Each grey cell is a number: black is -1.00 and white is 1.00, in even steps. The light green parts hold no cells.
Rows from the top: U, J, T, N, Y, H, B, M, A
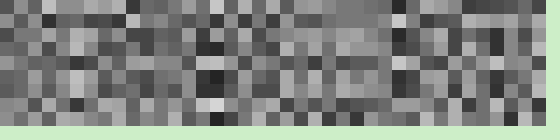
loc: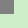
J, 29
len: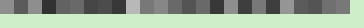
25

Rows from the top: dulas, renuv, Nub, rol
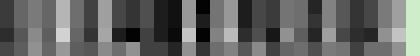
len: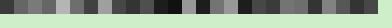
27
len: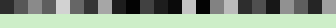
24
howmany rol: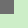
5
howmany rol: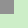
4

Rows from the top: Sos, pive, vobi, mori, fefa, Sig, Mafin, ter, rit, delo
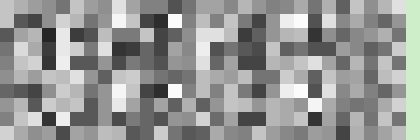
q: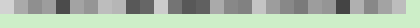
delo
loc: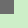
rit, 15
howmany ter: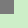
1
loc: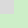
mori, 1
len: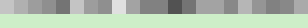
22

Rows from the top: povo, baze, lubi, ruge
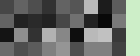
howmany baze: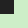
3
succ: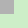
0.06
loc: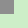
lubi, 1
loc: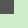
povo, 5
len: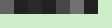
7

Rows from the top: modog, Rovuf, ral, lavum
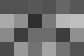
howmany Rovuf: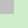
1
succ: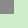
-0.52
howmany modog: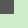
2
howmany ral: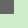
0

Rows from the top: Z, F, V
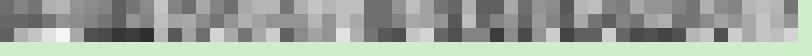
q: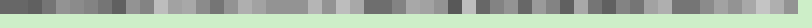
F
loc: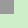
F, 38
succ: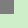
0.32

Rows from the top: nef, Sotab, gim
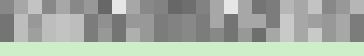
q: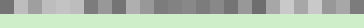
gim
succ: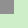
-0.09
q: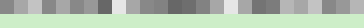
nef
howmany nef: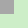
6
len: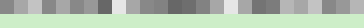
26
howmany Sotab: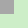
5

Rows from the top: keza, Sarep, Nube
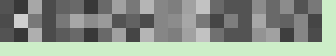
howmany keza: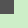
4
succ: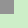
0.26
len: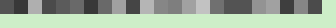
23
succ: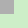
-0.41
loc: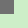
Nube, 15
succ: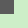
-0.18

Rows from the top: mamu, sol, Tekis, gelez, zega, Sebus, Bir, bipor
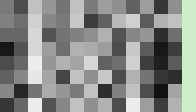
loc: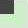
Sebus, 4
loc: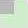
sol, 8
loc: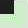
zega, 11
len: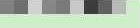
9

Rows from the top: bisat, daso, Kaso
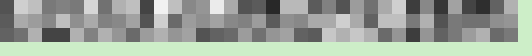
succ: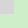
-0.11
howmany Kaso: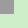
3
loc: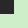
bisat, 19
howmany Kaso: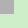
7
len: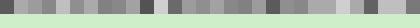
30

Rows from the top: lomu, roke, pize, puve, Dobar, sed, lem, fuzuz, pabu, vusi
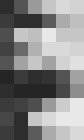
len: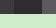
4
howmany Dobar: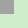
2
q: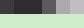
roke
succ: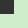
-0.34
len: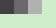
3
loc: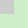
fuzuz, 4
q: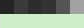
sed

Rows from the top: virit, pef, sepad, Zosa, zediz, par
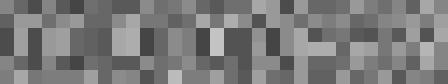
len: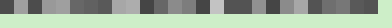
27
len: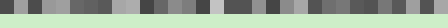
32
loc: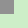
sepad, 18
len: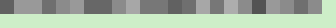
23

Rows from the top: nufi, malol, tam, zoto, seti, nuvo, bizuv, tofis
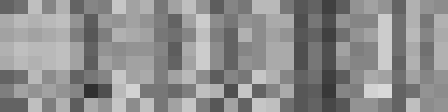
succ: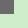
-0.01
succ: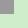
0.15

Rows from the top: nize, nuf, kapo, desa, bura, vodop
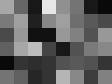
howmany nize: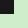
2
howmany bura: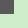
1
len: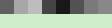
8
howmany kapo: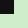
2
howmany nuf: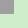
2

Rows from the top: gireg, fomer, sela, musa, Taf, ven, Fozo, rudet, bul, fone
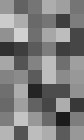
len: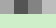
4
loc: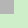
fone, 0

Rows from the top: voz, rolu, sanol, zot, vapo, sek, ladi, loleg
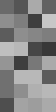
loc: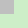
zot, 0
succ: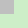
0.44
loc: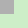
ladi, 2

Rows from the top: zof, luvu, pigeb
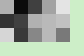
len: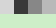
4
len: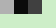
3
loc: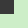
pigeb, 1
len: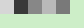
5
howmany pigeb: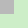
1

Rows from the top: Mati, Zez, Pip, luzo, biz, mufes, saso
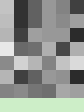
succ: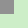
-0.66
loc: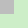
Zez, 0
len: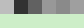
6

